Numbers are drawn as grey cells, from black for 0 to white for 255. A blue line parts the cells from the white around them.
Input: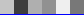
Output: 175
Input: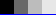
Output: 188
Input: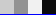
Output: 241
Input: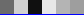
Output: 16
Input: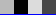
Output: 220
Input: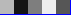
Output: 126
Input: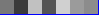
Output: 193
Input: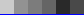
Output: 124
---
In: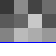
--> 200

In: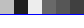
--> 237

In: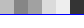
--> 238

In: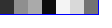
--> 244

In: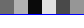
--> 225

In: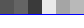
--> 233

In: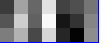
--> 249

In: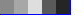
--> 222
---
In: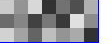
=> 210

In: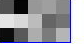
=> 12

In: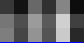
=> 126

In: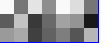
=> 154

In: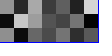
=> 143

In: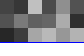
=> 39

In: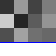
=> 79

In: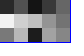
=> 121

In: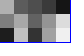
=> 29
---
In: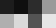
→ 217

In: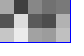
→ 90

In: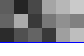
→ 120

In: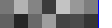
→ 67

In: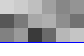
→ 175

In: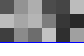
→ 125
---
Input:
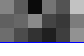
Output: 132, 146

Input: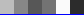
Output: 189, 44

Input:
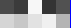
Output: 74, 180

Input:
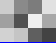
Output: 204, 67

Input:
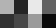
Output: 179, 10

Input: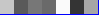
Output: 199, 166
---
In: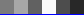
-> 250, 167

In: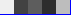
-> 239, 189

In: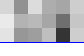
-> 234, 227

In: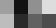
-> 221, 189

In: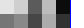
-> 228, 207

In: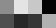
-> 228, 200

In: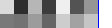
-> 239, 218

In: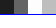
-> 253, 190

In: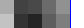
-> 195, 172

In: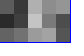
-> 196, 176
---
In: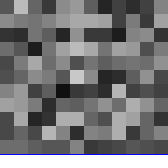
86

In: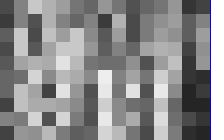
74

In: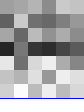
159

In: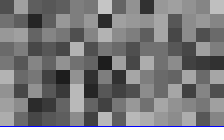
79

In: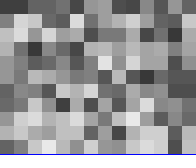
63

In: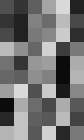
80

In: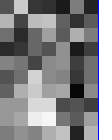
83
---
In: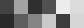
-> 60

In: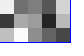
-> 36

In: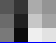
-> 199

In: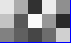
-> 151

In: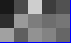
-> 110

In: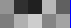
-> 133

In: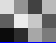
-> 200

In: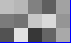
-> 218
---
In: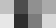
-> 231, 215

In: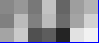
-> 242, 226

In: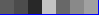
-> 195, 160

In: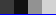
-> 211, 146

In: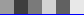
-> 232, 211

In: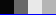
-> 233, 181

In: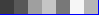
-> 246, 197

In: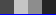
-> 197, 141

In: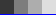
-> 222, 173
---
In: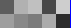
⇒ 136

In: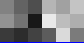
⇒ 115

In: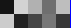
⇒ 33

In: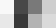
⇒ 56

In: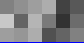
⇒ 100

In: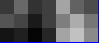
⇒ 69
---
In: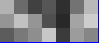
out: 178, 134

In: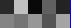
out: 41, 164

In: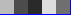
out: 187, 111

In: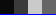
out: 10, 102

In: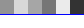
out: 147, 51

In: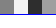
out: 130, 159
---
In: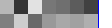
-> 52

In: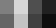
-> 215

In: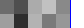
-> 79

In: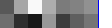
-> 166

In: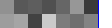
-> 88

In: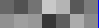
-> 82

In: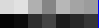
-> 225

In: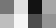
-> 224
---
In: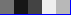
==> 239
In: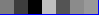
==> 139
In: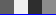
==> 46
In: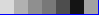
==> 20
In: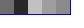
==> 158
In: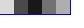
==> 114
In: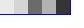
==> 178
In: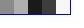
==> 61
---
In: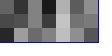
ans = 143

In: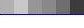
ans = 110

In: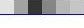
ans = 182

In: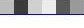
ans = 88

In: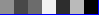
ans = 186

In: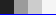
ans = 204

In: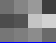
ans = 140

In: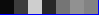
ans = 145

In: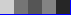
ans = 131

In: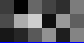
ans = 30
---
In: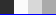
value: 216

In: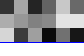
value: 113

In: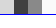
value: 137

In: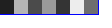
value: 237

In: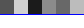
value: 104

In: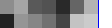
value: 195
